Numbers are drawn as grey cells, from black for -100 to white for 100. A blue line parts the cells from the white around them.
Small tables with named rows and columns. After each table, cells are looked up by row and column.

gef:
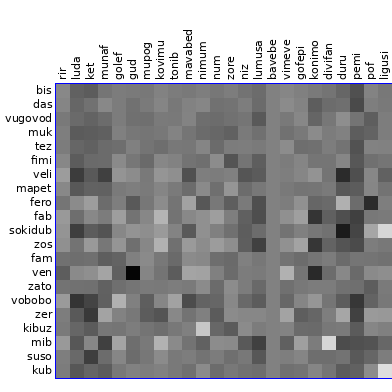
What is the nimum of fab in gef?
13
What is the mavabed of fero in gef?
27
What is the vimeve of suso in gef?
-1
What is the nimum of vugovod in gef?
-14
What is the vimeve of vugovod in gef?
-5
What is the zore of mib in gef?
8
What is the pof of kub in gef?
10
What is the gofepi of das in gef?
3
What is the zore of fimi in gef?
-34
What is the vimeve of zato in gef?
-12
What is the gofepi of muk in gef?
-5
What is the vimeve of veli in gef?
-1
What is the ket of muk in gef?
-27
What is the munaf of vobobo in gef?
-25
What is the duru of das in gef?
-13
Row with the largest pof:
sokidub

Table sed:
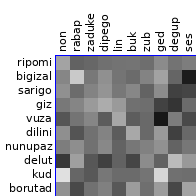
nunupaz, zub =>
1
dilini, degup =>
-50
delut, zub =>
10
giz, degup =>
-59
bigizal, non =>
5
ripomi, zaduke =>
-19
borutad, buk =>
22
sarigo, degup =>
-49
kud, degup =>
-12
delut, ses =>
20
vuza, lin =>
31
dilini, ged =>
21
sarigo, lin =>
-6
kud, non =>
76
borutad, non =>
14
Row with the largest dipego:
giz

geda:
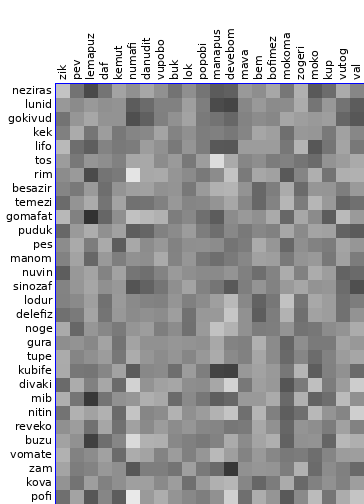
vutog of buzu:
44
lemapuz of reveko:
-11
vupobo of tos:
10
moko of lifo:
-32
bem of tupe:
30
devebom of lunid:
-46
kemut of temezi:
28
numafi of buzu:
71
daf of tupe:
22
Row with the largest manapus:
tos

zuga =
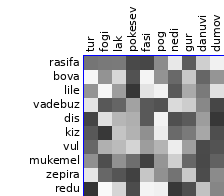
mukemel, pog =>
17
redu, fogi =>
95
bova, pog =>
15
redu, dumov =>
5
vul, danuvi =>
-42
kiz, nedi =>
-17
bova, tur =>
93
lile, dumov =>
76
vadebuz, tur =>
79
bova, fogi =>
15
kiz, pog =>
85
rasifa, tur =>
-8
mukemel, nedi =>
62
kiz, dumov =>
-39
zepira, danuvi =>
-40
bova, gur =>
57

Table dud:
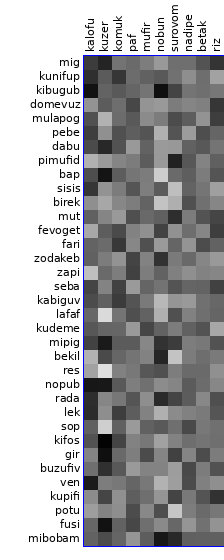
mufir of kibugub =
-9
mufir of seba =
-21
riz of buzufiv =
-36
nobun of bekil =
-71
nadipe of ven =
-41
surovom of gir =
-49
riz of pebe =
-21
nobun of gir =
4
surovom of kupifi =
-47
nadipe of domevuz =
4
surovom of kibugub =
-47
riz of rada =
-38
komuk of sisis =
-3
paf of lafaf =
-38
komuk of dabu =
-36
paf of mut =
-38
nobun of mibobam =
-82
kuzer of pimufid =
21
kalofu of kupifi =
10
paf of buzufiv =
21
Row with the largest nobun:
bap

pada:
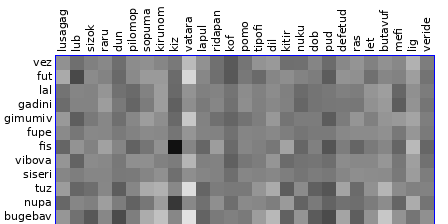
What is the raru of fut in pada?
3
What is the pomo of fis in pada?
5
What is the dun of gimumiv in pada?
-13
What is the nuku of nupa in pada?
-22
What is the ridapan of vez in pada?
-12
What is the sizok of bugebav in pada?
-31
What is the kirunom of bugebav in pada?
51
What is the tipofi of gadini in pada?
0
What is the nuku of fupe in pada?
-8
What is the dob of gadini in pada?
-9

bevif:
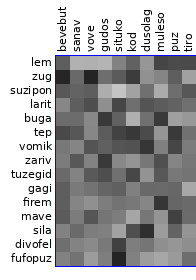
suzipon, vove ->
-26
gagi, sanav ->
-4
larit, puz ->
-23
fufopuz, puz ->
21
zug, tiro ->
26
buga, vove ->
7
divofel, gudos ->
-5
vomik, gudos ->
-25
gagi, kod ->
0
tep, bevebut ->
-43
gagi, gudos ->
-21
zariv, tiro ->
-7
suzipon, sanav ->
-22
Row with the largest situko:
suzipon

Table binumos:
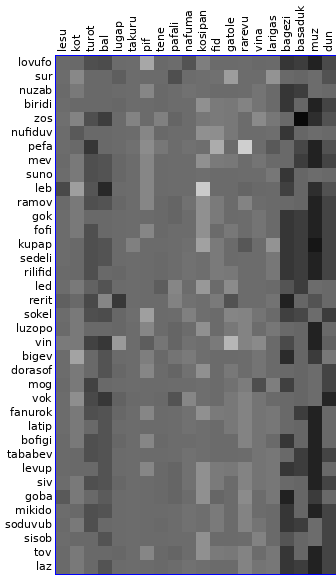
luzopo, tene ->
-16
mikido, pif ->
-16
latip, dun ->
-18
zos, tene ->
0
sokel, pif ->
25
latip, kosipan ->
-14
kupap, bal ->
-35
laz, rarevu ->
3
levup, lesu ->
-17
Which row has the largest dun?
bigev

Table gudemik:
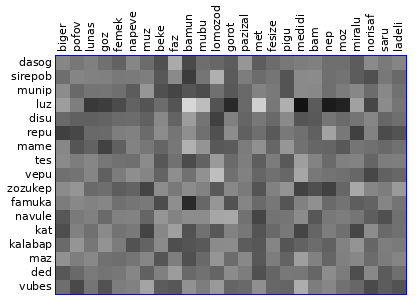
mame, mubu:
16
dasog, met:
-27
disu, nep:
-8
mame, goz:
-48
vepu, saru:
-24
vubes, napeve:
1
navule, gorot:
32
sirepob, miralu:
-28
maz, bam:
1
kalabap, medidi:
-23
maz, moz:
0
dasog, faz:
33
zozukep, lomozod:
-30
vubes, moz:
-11
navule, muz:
-21
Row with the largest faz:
dasog

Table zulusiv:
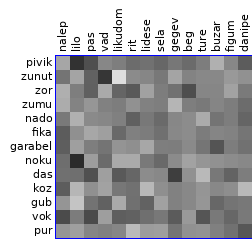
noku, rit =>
33
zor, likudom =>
-21
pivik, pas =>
-38
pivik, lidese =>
-11
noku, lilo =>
-66
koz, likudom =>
-7
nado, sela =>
-17
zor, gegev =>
-11
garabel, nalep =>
-26
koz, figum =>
11
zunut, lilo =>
29
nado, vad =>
6
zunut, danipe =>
14
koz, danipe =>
45
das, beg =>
14
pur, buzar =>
0
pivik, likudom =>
-1
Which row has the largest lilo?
gub

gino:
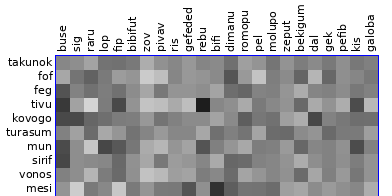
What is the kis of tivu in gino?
-40
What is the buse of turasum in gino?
1
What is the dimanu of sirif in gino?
-19
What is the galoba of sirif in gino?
15
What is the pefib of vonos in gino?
20
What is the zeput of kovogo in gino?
25
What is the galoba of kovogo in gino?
-13
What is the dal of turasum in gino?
16

